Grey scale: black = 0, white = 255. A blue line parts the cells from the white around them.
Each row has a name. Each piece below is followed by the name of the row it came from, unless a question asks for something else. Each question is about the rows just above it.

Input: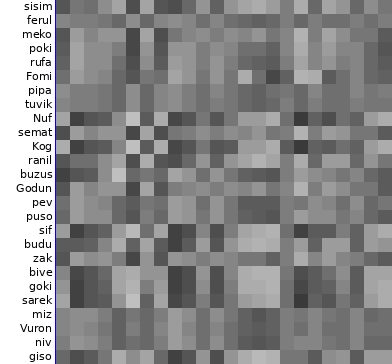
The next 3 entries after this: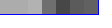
[133 91 164]
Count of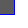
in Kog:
5
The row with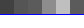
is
Nuf
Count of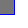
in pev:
4

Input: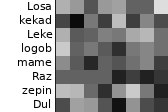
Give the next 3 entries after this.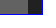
[62 33 54]
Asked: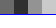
zepin
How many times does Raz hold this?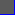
0
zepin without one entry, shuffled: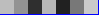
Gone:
[106]
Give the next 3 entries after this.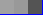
[18 147 76]
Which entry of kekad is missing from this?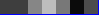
[70]
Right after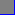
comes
[120]

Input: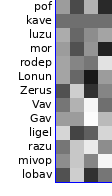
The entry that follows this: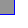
[33]
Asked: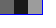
Lonun
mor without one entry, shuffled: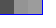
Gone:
[33]
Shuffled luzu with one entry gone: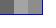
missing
[172]
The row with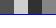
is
Zerus
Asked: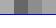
luzu
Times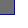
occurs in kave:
4

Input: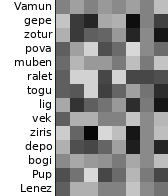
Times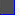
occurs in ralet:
1
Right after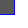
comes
[210]
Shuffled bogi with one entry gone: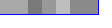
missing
[146]

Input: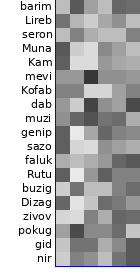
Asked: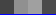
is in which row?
dab
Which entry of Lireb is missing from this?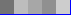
[181]
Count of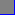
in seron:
2
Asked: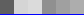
sazo
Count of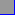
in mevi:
3
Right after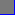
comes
[152]

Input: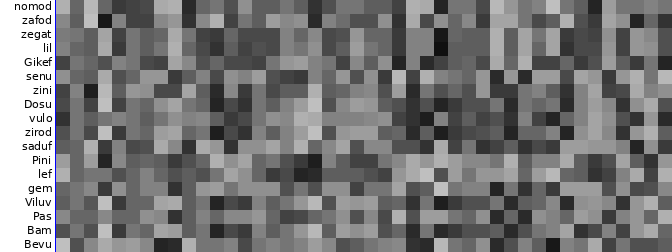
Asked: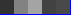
zini
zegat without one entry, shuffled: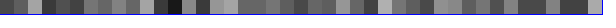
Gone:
[123]
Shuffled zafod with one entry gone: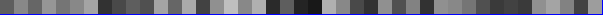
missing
[109]
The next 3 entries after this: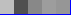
[94 80 50]
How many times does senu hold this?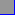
7
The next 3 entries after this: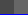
[117 144 80]
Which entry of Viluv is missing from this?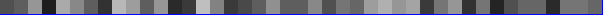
[86]

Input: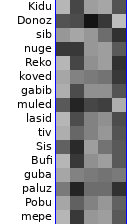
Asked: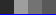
Sis
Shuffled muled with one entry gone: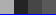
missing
[63]

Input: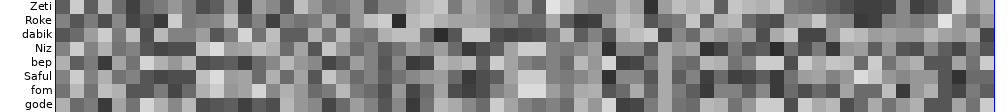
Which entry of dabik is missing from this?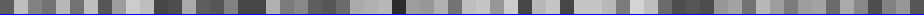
[143]
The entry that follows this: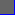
[170]
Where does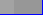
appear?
dabik

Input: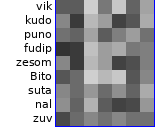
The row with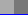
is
fudip
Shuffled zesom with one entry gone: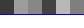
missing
[79]
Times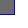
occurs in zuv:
1
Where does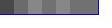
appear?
zuv

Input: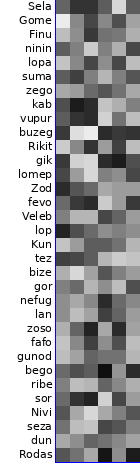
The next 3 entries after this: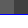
[128 181 128]
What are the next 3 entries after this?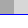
[168 128 85]
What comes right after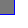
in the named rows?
[175]
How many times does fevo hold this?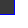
2
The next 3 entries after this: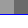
[85 114 168]
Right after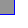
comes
[43]

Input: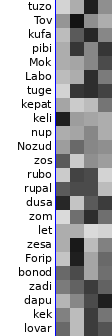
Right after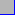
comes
[135]
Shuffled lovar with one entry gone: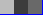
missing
[83]

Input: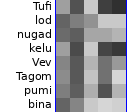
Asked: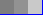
lod
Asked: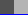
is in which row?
pumi
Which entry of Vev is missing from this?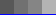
[153]
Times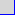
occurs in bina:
1
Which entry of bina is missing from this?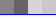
[208]
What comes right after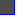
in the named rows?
[201]

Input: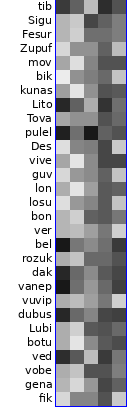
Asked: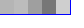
ver
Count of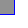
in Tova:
2
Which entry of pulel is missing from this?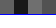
[32]
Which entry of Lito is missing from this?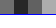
[51]
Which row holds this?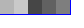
Sigu

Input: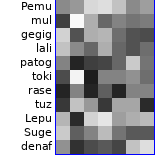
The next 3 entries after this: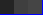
[103 202 116]
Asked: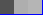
gegig
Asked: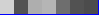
gegig
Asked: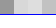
Pemu
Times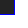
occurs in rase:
3
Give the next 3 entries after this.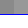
[216 222 194]
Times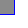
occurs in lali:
1

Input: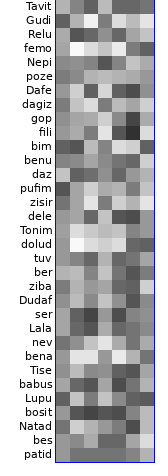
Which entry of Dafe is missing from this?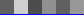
[214]
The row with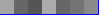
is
Lala
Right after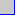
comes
[187]
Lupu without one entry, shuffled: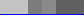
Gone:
[91]
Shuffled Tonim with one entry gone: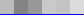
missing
[159]
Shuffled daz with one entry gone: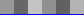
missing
[110]

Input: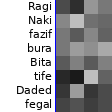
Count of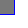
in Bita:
0
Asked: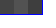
fegal
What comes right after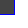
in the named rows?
[82]
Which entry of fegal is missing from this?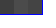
[82]
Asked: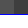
fegal
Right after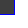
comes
[75]
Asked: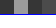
Daded

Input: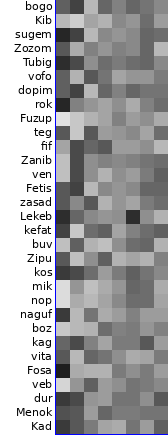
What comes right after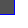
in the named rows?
[88]
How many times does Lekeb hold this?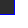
2
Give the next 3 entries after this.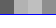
[109 102 178]

